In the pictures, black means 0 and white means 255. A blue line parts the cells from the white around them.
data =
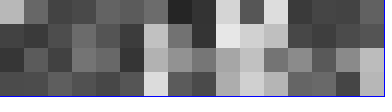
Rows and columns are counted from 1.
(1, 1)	184
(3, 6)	53
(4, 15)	69
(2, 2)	58
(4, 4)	81
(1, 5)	99
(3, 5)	104
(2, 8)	114
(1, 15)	67
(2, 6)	60
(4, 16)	183
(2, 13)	71
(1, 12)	221
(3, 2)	91
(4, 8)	91
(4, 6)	85
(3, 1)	54
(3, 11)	193
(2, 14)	62
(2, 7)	193

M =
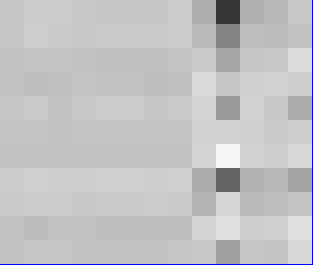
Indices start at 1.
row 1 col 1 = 197
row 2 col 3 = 202
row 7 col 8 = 193
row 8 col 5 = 207
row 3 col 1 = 193
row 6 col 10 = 210
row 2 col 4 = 199
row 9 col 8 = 201
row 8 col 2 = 208
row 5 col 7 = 198
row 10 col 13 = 224
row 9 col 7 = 204
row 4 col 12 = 210
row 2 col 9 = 185
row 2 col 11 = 189
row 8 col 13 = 164
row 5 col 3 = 194
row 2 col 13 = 193
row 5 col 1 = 197
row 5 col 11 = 209
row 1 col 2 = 203
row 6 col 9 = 209
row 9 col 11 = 186
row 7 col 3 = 194
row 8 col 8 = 208
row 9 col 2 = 203
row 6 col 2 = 196
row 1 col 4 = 200
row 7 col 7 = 194
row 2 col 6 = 201
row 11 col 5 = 193
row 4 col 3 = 191
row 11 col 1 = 194
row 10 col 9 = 211
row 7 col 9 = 212

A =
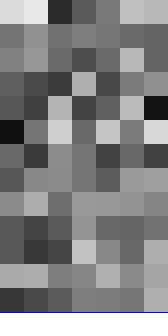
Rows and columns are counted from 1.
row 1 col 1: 219
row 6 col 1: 16
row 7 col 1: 105
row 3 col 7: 100
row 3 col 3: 106
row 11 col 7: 174
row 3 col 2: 151
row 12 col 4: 134
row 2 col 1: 116
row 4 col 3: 59
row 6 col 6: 123
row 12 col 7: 165
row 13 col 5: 124
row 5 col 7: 19
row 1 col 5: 121
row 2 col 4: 126
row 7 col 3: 140
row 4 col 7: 144
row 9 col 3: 110
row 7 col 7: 65
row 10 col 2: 68
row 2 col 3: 113
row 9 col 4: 153
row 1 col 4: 90
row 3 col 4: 77
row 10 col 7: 114

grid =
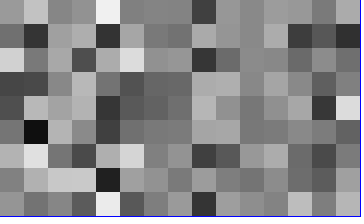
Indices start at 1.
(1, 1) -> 154
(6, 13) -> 137
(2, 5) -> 51
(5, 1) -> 79
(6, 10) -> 167
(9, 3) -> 134
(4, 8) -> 104
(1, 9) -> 64
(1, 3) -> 134
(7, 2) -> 224
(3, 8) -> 150
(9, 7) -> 126
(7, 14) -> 74
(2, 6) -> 166
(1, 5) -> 240
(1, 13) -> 152
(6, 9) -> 165
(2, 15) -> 48
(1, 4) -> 146
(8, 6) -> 160
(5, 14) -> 55
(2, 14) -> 87
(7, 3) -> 117
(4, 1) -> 70
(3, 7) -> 145
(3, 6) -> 220
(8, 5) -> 32
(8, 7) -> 146
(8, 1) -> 129
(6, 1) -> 117
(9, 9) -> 52
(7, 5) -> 175
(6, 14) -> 124

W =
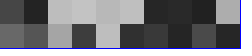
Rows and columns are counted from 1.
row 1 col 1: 70
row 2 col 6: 48
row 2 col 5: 190
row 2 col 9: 74
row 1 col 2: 35
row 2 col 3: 165

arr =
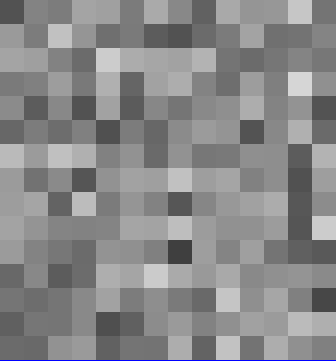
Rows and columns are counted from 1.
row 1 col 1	82
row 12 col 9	153
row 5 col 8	117
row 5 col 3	136
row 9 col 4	188
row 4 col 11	157
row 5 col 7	135
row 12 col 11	137
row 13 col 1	117
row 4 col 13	214
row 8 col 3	138
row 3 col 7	166
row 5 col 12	131
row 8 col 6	162
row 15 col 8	173
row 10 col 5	132
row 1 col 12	151
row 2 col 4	149
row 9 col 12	172
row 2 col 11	163
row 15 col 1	107
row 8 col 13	81
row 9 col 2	165
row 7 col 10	121
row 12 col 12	144
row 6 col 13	176
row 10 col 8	190
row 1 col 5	160
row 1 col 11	149
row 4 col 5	176
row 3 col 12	118
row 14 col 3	117
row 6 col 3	109
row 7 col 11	143

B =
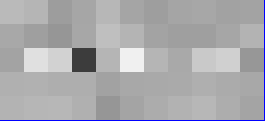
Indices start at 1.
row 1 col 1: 186
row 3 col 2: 224
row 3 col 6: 240
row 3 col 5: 181
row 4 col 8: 170
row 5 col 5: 150
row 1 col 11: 163
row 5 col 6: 164
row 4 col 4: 174
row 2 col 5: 191
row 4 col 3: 174
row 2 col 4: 167
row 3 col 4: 60
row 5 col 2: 182
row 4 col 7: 169
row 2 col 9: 159
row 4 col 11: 168
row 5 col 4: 176
